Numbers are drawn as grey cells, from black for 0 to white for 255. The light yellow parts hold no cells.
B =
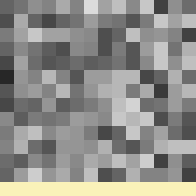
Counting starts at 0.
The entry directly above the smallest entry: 71
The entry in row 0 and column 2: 143
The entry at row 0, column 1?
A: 115
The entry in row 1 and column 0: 78
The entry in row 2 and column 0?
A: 123
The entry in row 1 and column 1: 170
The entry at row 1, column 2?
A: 100
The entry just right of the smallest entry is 149
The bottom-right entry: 65
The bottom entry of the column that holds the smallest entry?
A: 100
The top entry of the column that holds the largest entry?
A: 219
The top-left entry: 100
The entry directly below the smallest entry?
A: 85
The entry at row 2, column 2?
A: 199

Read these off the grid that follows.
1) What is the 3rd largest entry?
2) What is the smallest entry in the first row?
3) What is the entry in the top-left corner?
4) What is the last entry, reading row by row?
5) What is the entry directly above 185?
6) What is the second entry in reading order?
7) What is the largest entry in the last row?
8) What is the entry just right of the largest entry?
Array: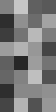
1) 185
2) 89
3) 130
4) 151
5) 108
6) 198
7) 179
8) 96
